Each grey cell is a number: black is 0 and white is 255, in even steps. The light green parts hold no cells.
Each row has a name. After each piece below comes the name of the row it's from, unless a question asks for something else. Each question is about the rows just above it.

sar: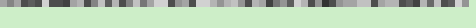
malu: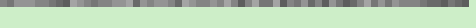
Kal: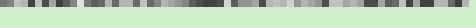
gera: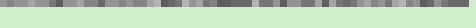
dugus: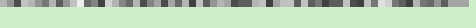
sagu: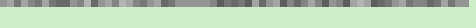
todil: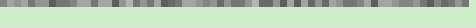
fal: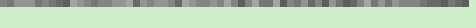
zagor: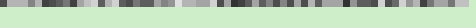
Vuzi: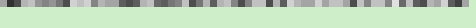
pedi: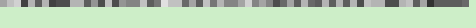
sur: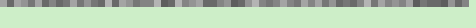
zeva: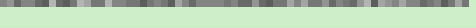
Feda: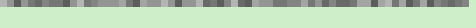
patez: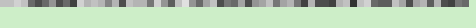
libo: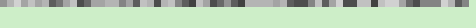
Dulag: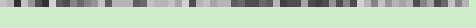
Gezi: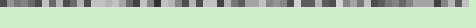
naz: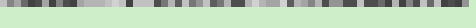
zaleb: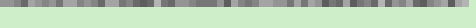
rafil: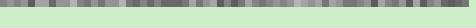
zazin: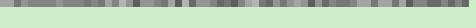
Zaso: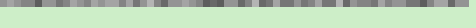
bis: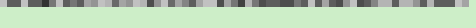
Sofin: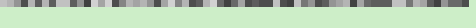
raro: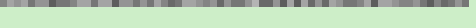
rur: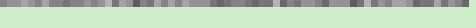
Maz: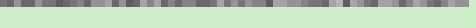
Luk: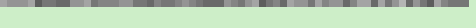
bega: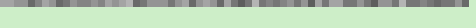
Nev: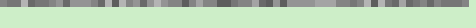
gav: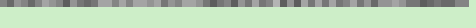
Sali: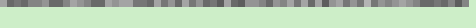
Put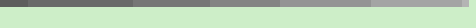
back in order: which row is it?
Sali
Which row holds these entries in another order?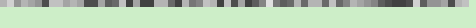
Kal
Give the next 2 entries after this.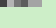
[193 132]
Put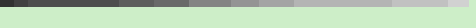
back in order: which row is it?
Dulag
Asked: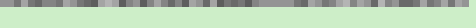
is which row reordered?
sagu

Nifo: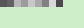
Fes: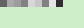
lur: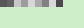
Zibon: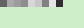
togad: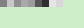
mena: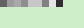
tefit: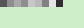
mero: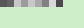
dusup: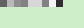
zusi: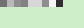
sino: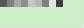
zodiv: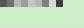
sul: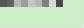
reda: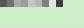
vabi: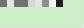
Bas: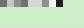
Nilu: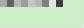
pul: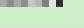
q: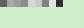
Zibon
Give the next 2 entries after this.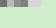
[142 244]
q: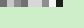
Bas
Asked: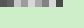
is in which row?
lur
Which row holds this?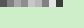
sino
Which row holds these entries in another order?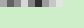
Zibon
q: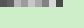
Nifo

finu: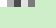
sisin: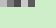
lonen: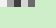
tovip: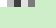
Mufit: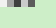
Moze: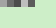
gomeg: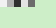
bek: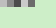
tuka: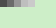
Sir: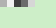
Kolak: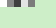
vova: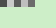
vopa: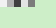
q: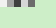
lonen
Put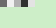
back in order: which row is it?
gomeg
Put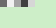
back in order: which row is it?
lonen
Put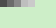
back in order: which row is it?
bek
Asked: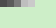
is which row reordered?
sisin
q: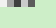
Mufit

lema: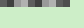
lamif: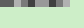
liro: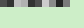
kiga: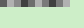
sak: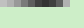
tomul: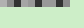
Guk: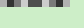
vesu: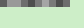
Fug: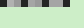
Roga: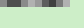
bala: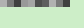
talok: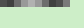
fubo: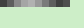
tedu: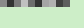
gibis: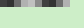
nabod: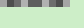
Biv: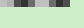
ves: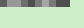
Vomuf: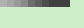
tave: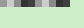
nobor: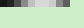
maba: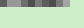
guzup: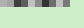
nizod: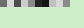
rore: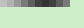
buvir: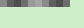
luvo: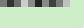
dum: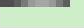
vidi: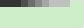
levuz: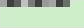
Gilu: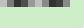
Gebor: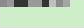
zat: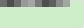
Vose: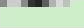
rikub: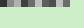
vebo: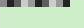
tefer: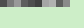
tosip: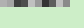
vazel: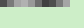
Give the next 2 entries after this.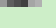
[ 94 138]
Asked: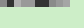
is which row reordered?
tomul
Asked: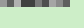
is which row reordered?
fubo
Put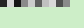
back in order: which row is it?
nobor

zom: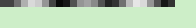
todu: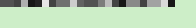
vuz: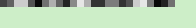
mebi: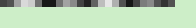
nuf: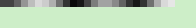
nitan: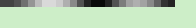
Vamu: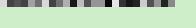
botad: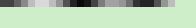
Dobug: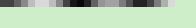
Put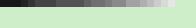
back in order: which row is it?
mebi
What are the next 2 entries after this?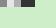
[124 124]
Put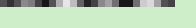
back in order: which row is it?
mebi
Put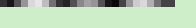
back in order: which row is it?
zom
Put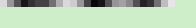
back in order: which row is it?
zom
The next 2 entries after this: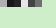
[112 204]

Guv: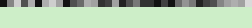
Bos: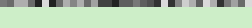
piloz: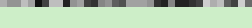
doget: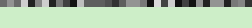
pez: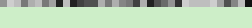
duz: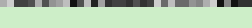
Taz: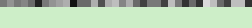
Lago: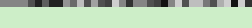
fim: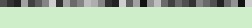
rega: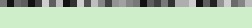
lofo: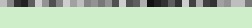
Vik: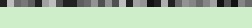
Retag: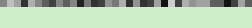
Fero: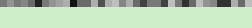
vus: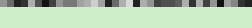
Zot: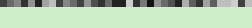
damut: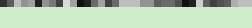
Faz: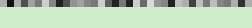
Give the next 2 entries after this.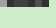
[ 65 206]
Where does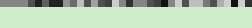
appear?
Lago

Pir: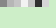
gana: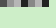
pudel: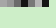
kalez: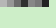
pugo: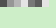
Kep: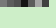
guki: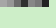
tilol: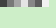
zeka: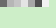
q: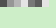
pugo
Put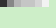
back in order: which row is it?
Pir

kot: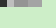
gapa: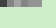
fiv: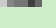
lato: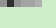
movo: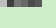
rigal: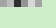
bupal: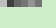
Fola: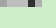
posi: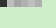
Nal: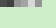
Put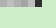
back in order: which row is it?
posi
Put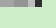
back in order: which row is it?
kot
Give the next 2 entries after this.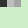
[176 190]
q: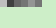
bupal
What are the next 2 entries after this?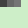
[148 117]

